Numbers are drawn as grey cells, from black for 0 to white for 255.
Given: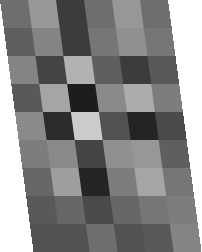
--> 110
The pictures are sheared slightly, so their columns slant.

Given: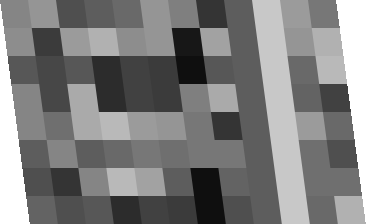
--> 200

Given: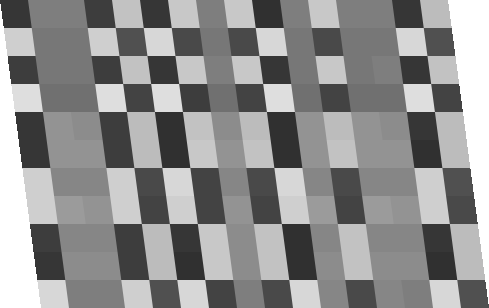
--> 126

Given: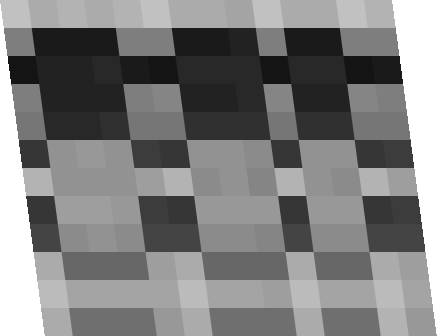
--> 171

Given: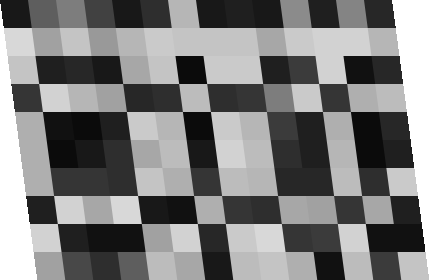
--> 31

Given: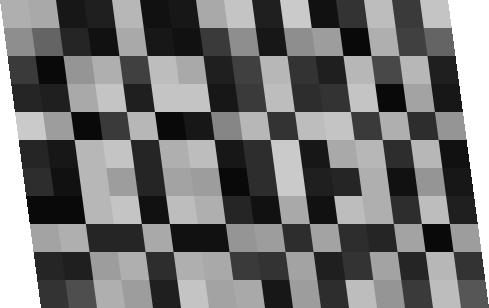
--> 189
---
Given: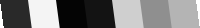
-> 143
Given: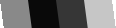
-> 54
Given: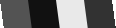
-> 233
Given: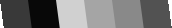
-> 137
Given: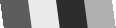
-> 45
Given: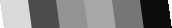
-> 118
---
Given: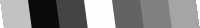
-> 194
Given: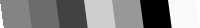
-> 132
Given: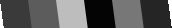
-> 58
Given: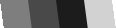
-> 126
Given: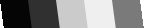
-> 5
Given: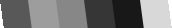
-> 88
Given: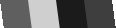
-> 95
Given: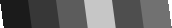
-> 27
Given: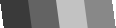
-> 58
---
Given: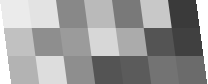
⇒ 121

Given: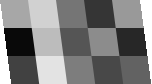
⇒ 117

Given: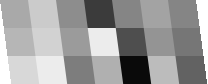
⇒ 133

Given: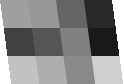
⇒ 151

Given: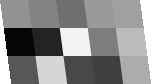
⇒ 111

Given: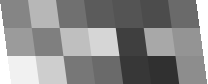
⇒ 84

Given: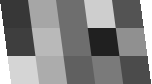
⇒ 110

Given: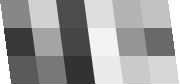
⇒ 222

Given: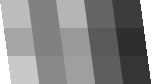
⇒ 181
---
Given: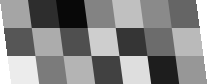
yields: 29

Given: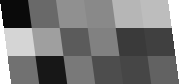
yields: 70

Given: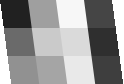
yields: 233

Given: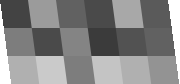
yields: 176

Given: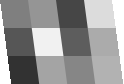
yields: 134

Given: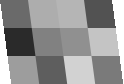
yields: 210

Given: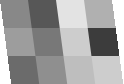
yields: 190
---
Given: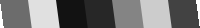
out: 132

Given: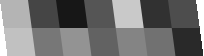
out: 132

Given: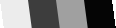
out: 61

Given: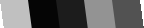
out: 28

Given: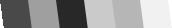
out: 202

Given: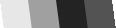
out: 160

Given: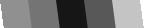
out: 22

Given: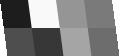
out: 55

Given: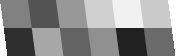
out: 144
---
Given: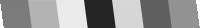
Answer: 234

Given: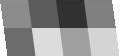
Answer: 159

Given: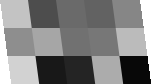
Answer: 36

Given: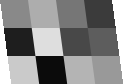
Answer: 180

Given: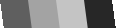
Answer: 196

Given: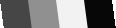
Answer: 242

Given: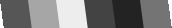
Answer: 237

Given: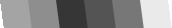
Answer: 54

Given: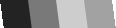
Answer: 205
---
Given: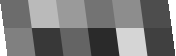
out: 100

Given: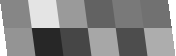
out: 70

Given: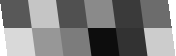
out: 124

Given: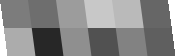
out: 143

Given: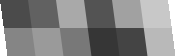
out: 120

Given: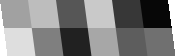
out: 33
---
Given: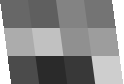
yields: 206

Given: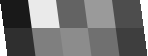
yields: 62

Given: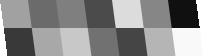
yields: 249

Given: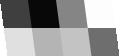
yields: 110

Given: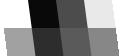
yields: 135

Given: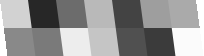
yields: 251

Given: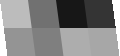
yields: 167

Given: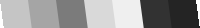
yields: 36
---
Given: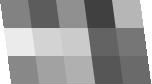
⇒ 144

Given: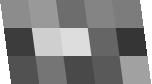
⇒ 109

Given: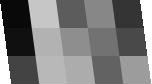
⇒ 92

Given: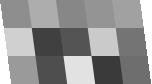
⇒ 135

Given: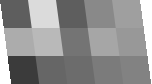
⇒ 94

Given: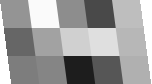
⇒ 141

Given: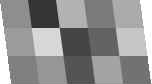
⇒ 178

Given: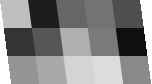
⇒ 102

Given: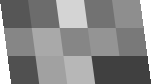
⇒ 212

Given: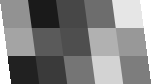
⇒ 71
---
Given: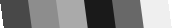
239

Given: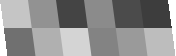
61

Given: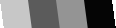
5

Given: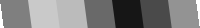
147

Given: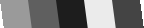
68

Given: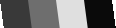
10
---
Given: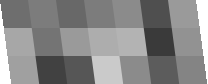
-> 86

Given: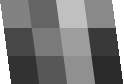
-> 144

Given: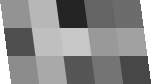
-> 86

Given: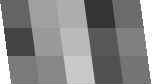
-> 200

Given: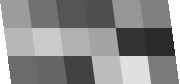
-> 65

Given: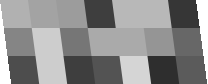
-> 62

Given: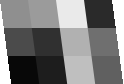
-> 191

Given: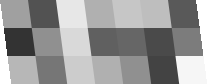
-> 204

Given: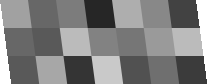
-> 52
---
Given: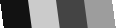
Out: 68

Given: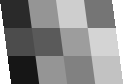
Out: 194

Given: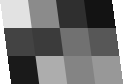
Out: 152

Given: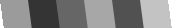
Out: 155

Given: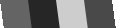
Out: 73

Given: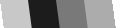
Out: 121
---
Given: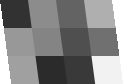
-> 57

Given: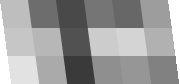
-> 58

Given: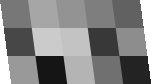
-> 180

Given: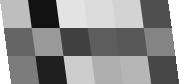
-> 204

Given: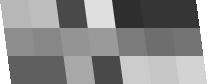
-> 168

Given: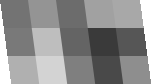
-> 127
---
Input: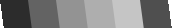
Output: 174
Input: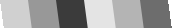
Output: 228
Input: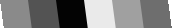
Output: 234
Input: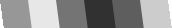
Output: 49
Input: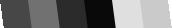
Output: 9
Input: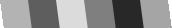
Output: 127
